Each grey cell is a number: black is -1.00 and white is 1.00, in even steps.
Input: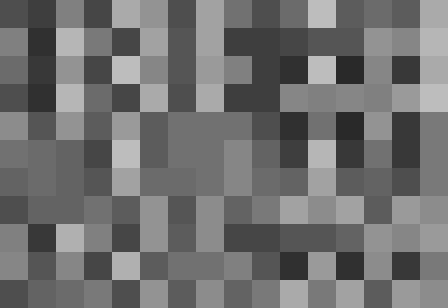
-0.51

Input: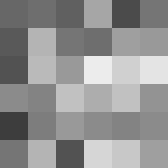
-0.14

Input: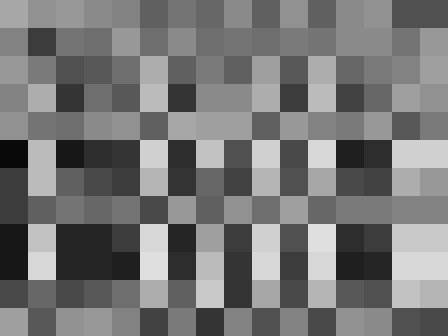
0.14

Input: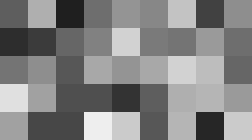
0.37

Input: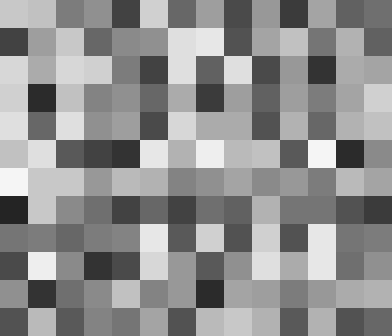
0.51

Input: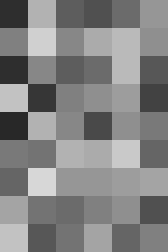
0.40

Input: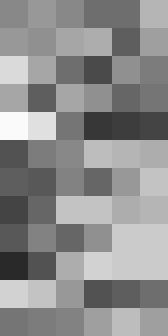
0.19

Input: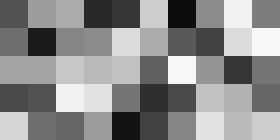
0.22

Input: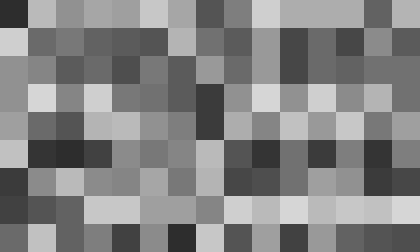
0.46
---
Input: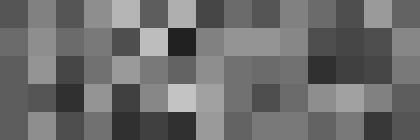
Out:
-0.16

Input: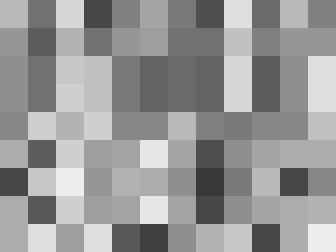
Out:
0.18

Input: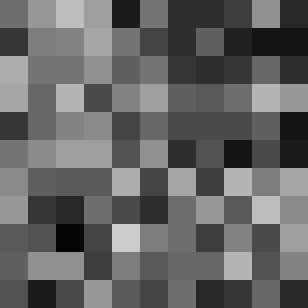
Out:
-0.58

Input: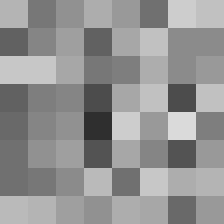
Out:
-0.24

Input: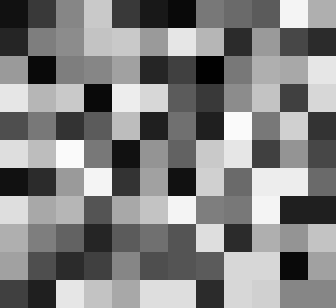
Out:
-0.71

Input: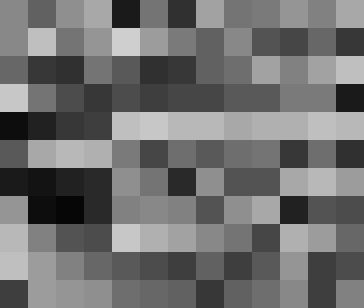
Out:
0.07

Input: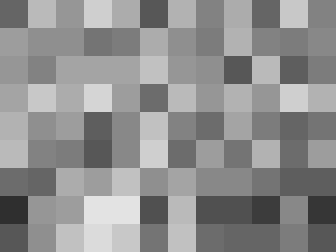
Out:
0.23

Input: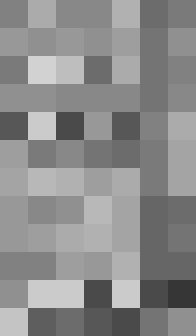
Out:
0.19

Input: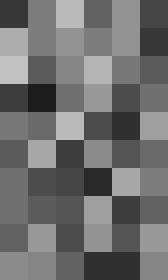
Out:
0.36
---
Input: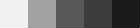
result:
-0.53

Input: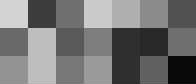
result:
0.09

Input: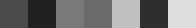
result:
-0.64

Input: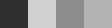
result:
0.10

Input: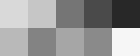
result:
-0.42

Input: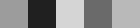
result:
-0.17

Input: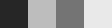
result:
-0.09
